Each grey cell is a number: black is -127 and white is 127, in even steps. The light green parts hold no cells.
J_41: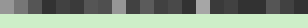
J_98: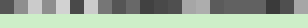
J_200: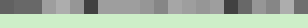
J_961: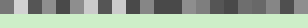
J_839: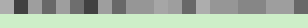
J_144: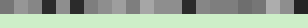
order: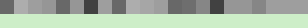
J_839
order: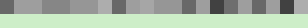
J_839
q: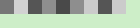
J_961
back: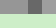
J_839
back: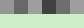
J_839
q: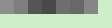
J_961

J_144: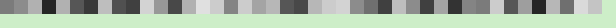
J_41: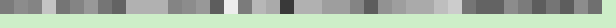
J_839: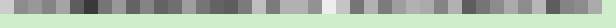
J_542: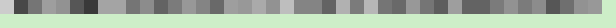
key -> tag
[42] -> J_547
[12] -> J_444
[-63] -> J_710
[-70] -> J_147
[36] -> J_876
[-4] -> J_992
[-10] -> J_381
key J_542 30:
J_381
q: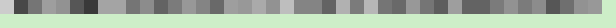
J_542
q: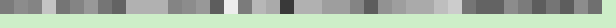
J_41
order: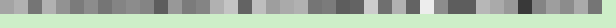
J_839

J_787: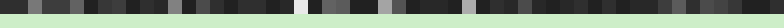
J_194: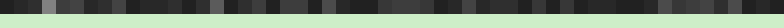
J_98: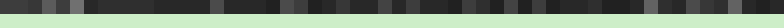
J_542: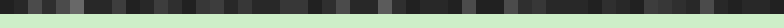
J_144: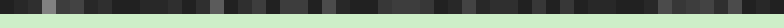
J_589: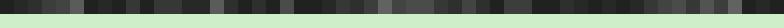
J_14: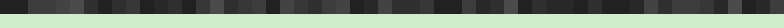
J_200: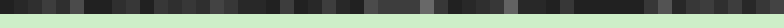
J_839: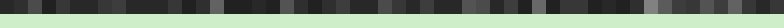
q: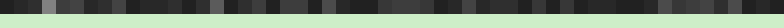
J_194
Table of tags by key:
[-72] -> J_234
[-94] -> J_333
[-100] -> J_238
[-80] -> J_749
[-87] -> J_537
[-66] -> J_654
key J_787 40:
J_537
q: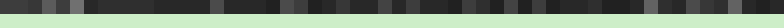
J_98
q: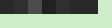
J_14
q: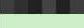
J_98
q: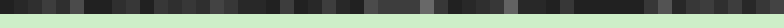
J_200
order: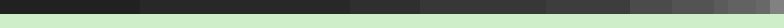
J_839

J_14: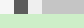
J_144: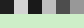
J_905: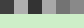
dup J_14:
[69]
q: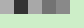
J_905

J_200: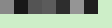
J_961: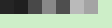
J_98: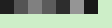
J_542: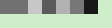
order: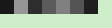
J_98
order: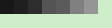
J_98
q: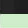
J_961
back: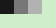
J_542
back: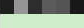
J_200

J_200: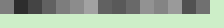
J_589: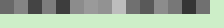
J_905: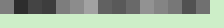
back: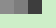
J_905
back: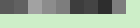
J_905
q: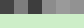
J_589
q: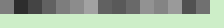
J_200

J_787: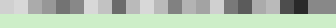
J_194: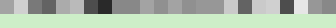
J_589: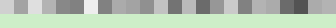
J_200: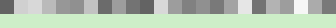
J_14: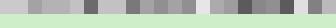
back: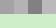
J_787
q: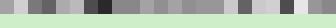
J_194
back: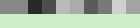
J_787
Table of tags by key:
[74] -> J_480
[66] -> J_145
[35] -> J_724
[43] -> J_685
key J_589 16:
J_480

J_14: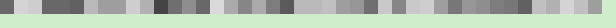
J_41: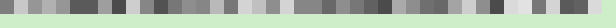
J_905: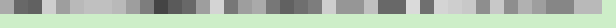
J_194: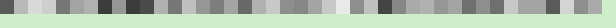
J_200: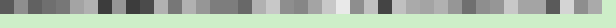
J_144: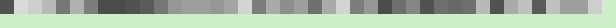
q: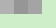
J_194
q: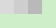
J_144
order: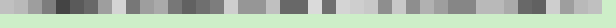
J_905
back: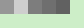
J_905

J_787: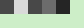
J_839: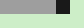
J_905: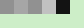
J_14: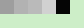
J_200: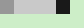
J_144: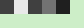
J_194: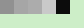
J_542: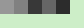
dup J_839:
[30]
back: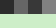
J_542
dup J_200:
[73]
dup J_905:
[17]
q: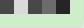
J_787
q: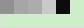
J_194
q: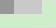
J_200

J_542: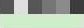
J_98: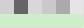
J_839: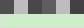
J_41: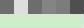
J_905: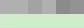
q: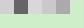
J_98
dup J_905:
[48]

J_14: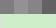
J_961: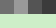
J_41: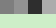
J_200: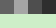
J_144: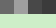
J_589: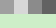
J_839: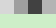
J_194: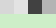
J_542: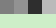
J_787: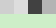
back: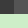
J_961
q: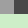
J_144
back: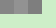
J_14
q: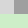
J_839

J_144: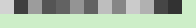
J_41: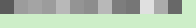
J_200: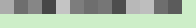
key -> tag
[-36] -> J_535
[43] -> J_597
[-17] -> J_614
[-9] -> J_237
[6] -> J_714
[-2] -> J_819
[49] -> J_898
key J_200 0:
J_597
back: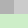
J_144
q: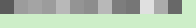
J_41

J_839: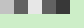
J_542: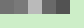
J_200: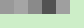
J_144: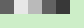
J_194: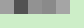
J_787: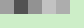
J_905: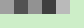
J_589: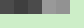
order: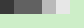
J_144
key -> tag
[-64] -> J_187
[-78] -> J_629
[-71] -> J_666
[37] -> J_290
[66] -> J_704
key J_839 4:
J_666
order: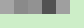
J_194
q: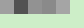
J_194

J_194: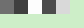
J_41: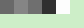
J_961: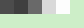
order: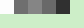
J_41
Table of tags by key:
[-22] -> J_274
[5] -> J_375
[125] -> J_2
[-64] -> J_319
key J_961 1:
J_319
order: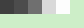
J_194
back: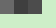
J_961
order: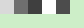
J_194
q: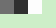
J_41

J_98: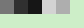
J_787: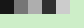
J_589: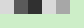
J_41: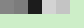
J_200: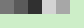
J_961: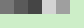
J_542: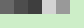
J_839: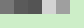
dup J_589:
[89]
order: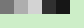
J_98
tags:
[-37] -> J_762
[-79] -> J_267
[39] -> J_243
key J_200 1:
J_762
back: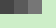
J_961

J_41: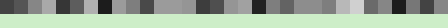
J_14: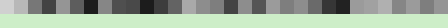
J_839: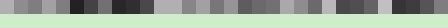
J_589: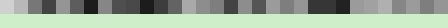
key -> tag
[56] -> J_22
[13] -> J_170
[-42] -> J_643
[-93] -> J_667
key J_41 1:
J_643
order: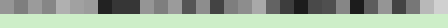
J_589
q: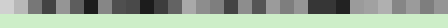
J_589
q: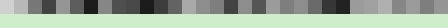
J_14
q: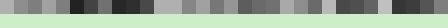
J_839
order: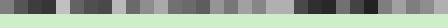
J_839
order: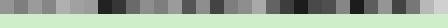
J_14

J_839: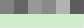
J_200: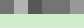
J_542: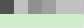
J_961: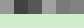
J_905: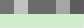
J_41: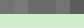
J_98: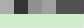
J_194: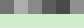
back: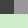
J_961
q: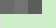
J_41
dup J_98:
[-46]
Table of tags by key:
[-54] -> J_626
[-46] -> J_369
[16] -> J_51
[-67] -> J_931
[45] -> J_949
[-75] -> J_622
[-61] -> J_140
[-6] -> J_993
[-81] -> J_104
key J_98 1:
J_622
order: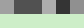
J_98
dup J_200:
[-12]

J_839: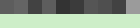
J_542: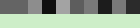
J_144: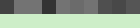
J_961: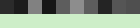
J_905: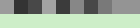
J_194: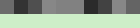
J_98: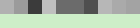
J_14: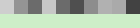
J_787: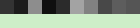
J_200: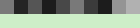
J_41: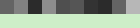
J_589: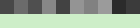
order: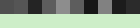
J_961
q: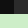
J_787
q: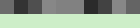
J_194
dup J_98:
[-20]

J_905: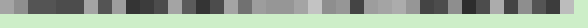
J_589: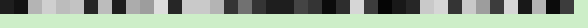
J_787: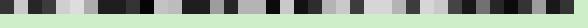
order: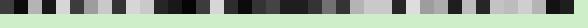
J_589
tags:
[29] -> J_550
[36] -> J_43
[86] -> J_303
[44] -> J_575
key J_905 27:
J_43

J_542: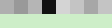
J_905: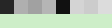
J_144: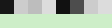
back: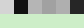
J_905
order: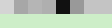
J_542
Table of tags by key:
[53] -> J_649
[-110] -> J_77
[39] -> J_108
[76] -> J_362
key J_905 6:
J_362
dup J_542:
[68]
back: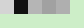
J_905

